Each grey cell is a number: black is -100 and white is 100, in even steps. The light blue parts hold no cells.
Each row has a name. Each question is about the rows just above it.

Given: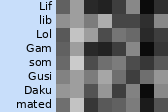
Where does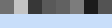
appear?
mated
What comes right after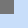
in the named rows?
[-18]
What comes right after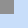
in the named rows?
[24]

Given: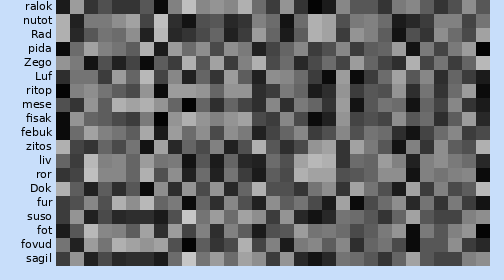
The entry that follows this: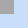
[-79]
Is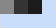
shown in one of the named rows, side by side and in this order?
yes

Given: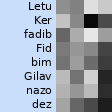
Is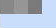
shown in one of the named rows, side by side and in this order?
no
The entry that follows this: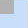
[18]
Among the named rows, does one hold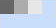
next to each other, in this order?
yes
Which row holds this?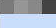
Fid
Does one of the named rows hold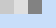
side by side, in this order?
no

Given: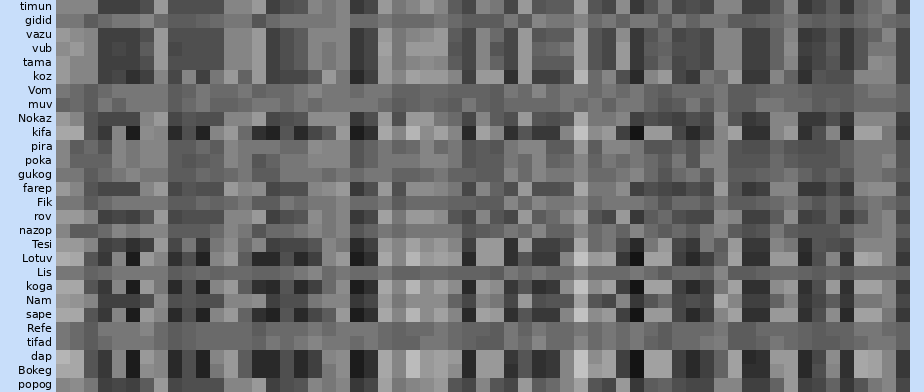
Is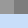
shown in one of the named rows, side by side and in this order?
no
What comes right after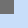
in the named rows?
[4]
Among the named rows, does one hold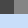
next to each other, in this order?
yes
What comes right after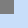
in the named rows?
[-28]
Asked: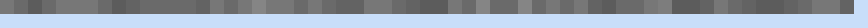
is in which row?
tifad
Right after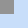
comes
[4]
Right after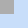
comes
[31]

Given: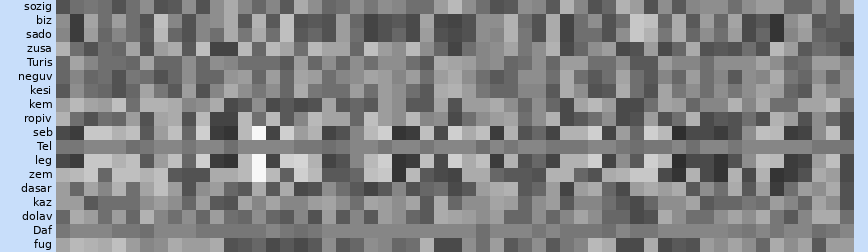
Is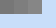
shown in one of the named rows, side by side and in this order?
no
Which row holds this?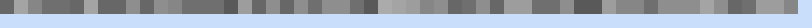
Turis
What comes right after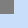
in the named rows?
[-7]
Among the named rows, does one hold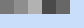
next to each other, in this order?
yes
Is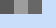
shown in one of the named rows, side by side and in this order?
yes
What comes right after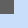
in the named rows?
[62]
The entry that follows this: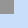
[23]

